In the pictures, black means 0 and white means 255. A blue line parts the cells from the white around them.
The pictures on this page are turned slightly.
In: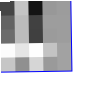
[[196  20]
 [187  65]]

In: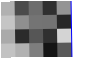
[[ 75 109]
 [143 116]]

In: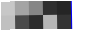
[[164 134]
 [ 74  44]]

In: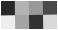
[[179 153]
 [164  50]]

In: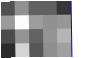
[[145  97]
 [253 157]]

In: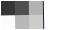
[[ 79 178]
 [184 205]]

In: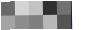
[[212 194]
 [141 127]]

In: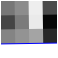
[[140 238]
 [123 234]]
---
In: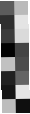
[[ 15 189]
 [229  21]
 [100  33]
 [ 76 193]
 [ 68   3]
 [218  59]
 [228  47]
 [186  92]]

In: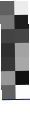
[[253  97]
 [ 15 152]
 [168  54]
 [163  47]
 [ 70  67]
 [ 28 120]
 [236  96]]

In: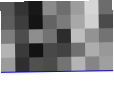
[[159 133 180 115  75  80  46 155]
 [152 173 112  66  72  18  58 179]
 [115 147 190  44 114 142  77 125]
 [ 75 208 168 123  99  20  61  93]
 [108 214 157 110 139  24  52  89]]

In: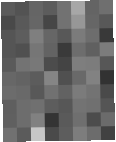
[[ 65 108 125  93  74 199  91 113]
 [107  76 111  90  52 129 109  96]
 [ 85 112 115  87  93 112 109  95]
 [ 74 115 123  98 113  88 105 108]
 [ 50 130 105  80 133  92  99 103]
 [ 87 124 126  68  76 120 115  90]
 [124  96 109  58  99 118  80  85]
 [ 57 109 123  88 102 127  93  85]
 [ 88 102 151 114  70 102  89  73]
 [111 100 167 114  92 101  83  91]]

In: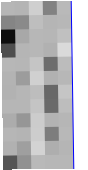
[[183 183 185 145  85]
 [181 174 211 159 177]
 [184 125 205 180 182]
 [182 179 204 150 172]
 [189 106 196 182 182]
 [197 104 189 182 178]
 [183 177 208 156 179]
 [188 109 197 182 183]
 [218 177 183 181  78]
 [192 182 183 168  14]
 [183 181 190 138 133]
 [185 130 207 180 182]]

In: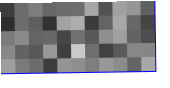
[[167 100 140 152 126 142 148  60 108 122 158]
 [134 135  90  65 110 202  64 152  88  99 136]
 [ 78  99 160 143  89 113  70 104 100 138 123]
 [ 69 104 168 100  59 173 162  50  94 109  45]
 [ 96 151 161  82 166 110 109 103 125 108  62]]
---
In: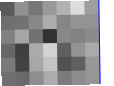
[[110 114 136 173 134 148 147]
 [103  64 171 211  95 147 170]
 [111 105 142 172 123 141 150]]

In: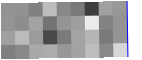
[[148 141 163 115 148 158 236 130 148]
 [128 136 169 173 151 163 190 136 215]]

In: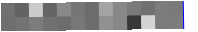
[[110 115 124 113 108 120 109 145 135  56 211 123 125]]

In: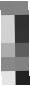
[[210  48]
 [173  94]
 [228  33]]

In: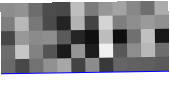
[[126 184 120  74  35 179  67 212 126 142 154 144]
 [109 198 130  84  26 149  29 240  87 141 184 109]]

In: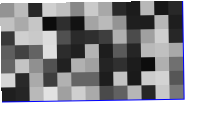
[[193 170 198  12  46  18 164 186 148  31  29 183  30]
 [ 94  66  99 223  44  32 180  29  90  37 185 192 169]
 [213  41 170  61 177 101 101  29 195  26 203 211  86]]

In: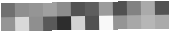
[[149 217 143  89  45 210  81 249 149 168 182 170]]
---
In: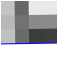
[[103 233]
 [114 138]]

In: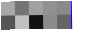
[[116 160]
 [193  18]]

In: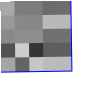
[[125 124]
 [136 135]]

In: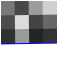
[[ 71 155]
 [219  68]]

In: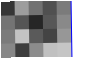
[[157 114]
 [ 85  38]]

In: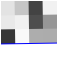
[[198  67]
 [241  78]]

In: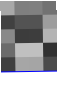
[[127 128]
 [ 83  83]]
